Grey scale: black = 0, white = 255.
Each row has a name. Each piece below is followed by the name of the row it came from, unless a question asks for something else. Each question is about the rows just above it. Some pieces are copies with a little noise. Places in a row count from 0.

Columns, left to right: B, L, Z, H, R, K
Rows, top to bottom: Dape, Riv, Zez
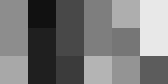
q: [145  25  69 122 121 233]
Riv
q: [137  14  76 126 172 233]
Dape
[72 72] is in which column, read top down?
Z
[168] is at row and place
Zez, 0

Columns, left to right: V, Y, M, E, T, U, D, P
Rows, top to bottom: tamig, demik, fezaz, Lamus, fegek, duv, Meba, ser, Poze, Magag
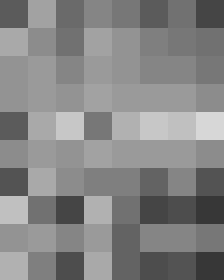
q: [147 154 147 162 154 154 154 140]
Lamus
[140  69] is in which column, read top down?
M
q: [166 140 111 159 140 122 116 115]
demik
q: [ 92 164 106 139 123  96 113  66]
tamig
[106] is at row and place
tamig, 2

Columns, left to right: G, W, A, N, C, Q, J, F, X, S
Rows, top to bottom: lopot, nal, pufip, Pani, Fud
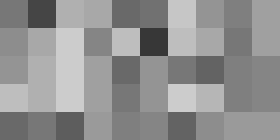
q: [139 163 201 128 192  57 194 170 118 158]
nal
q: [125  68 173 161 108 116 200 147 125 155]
lopot
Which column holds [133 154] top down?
S
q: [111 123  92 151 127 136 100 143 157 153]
Fud
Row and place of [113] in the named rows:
lopot, 5
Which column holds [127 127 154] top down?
X
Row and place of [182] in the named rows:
Pani, 7

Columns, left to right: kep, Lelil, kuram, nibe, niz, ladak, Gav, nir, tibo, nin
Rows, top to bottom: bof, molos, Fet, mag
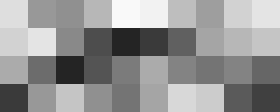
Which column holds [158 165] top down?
nir
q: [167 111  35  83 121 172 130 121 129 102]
Fet
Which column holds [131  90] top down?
tibo

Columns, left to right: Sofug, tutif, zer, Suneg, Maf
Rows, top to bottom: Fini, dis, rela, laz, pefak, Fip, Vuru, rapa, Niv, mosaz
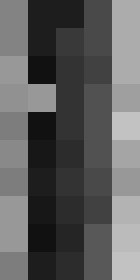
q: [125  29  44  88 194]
mosaz
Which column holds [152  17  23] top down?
tutif
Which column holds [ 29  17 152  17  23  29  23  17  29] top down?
tutif
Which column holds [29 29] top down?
tutif
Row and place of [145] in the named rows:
laz, 0
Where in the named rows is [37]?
Niv, 2

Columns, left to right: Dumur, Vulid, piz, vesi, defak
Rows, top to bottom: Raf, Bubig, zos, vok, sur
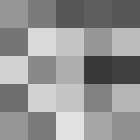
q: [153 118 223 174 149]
sur
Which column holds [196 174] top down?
piz
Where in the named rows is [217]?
Bubig, 1
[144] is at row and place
sur, 4

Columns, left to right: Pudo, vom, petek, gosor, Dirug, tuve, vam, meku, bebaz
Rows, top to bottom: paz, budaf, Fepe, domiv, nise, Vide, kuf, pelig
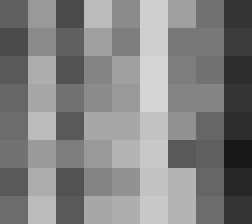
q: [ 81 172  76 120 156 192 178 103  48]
kuf
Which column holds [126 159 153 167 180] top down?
Dirug
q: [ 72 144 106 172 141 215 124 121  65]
budaf
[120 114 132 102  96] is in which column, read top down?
meku
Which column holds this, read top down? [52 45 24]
bebaz

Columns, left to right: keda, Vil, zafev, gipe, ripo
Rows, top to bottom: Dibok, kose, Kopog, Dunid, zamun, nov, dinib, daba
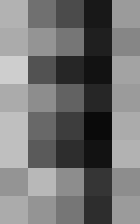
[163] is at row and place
Kopog, 4
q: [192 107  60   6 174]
zamun

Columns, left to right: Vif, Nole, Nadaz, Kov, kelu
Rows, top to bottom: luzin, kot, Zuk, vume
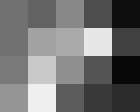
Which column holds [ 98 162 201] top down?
Nole
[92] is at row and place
vume, 2
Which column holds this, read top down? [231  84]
Kov
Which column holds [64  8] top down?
kelu
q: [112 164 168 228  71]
kot

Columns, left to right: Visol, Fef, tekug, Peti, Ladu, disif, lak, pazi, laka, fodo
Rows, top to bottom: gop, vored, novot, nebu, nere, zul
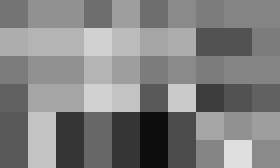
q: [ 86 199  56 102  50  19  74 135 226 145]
zul
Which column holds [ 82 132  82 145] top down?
laka
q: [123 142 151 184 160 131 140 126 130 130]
novot
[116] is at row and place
gop, 0

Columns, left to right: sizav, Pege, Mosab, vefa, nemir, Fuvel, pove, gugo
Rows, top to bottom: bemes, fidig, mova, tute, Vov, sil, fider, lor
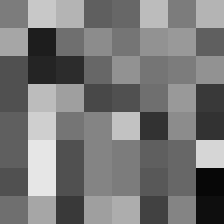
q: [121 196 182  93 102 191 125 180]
bemes
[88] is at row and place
fider, 5

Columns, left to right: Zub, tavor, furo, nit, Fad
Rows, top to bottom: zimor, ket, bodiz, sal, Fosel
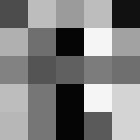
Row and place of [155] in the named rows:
zimor, 2
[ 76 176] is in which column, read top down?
Zub
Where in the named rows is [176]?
ket, 0
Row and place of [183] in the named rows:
Fosel, 0
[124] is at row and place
bodiz, 3

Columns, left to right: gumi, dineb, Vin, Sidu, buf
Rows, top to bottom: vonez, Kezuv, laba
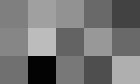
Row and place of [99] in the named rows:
Kezuv, 2
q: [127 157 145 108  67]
vonez
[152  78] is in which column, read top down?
Sidu

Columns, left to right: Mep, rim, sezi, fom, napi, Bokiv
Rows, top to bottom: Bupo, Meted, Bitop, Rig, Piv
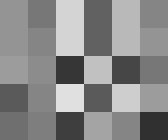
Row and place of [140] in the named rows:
Bitop, 1
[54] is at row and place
Bitop, 2
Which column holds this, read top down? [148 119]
Bokiv
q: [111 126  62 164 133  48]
Piv
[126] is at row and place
Piv, 1
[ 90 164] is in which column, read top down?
fom

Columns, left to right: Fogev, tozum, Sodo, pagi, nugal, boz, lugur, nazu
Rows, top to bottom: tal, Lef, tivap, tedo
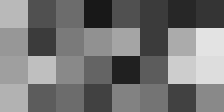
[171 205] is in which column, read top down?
lugur
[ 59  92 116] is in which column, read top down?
boz
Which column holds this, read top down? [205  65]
lugur
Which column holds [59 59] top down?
boz
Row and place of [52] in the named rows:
tal, 7
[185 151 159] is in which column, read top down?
Fogev
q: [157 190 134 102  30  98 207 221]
tivap

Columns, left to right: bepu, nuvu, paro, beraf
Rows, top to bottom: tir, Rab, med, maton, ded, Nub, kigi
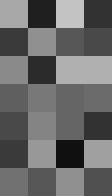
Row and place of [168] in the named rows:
tir, 0
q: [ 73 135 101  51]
ded
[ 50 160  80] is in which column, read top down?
beraf
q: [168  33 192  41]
tir
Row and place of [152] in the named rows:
Nub, 1
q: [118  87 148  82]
kigi

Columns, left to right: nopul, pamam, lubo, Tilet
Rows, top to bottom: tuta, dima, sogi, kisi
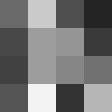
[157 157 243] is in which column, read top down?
pamam
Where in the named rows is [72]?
dima, 0
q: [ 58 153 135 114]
sogi

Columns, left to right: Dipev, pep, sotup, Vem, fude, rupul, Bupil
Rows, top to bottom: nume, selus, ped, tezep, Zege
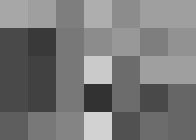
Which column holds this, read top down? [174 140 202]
Vem
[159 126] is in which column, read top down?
rupul
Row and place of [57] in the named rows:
selus, 1
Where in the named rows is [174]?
nume, 3
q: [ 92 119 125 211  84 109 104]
Zege
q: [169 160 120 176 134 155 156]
nume

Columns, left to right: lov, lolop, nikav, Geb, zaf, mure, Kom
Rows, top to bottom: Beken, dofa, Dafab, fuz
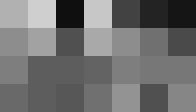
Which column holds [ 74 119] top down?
Kom
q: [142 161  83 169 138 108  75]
dofa
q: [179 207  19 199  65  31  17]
Beken
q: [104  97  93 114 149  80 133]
fuz
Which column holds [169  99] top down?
Geb
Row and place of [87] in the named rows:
fuz, 2

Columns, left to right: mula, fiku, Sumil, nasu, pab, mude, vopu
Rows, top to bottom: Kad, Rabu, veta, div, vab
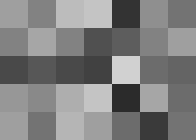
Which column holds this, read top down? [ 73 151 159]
mula
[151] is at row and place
div, 0
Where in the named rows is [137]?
div, 1
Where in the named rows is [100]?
veta, 6
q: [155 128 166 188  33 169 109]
div
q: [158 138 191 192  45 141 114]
Kad
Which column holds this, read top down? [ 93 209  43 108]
pab

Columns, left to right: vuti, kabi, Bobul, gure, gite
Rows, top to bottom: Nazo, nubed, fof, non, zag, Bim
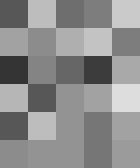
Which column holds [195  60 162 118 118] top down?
gure
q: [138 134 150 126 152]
Bim
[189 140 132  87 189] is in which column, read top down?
kabi
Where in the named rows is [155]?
Bim, 4
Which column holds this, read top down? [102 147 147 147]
Bobul
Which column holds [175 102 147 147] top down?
Bobul

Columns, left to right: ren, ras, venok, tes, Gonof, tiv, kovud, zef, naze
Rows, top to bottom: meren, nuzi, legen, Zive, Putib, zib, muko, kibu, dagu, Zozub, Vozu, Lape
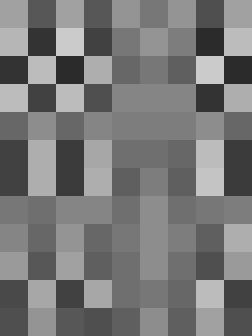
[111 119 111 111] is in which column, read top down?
Gonof
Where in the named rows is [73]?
Vozu, 0
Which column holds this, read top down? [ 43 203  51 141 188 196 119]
zef
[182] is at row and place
nuzi, 0
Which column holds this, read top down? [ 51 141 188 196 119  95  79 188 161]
zef
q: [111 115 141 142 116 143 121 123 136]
kibu
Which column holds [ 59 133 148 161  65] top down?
venok

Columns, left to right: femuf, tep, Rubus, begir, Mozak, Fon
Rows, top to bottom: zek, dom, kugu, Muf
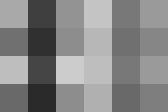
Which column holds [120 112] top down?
Mozak
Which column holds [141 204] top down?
Rubus
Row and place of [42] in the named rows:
Muf, 1
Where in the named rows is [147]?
zek, 2
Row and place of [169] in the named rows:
zek, 0
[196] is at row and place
zek, 3

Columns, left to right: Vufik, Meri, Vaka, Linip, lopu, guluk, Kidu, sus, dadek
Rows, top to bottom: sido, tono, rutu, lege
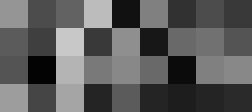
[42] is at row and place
lege, 8
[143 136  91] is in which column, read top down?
lopu
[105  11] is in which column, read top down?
Kidu
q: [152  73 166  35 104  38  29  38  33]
lege
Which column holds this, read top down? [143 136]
lopu
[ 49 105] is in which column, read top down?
Kidu

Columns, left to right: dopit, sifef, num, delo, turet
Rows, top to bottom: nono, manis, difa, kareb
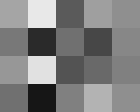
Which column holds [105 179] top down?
delo
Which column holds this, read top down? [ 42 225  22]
sifef
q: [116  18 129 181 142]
kareb
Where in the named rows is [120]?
manis, 0
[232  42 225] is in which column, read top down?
sifef

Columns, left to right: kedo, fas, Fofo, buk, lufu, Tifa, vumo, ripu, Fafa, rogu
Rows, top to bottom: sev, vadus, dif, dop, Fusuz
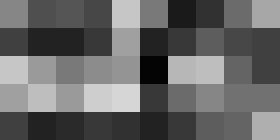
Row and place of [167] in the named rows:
sev, 9
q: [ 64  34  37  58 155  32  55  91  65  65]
vadus
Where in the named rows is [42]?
Fusuz, 2
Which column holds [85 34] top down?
Fofo
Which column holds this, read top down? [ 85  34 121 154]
Fofo
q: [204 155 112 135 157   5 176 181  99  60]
dif
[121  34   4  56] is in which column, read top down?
Tifa

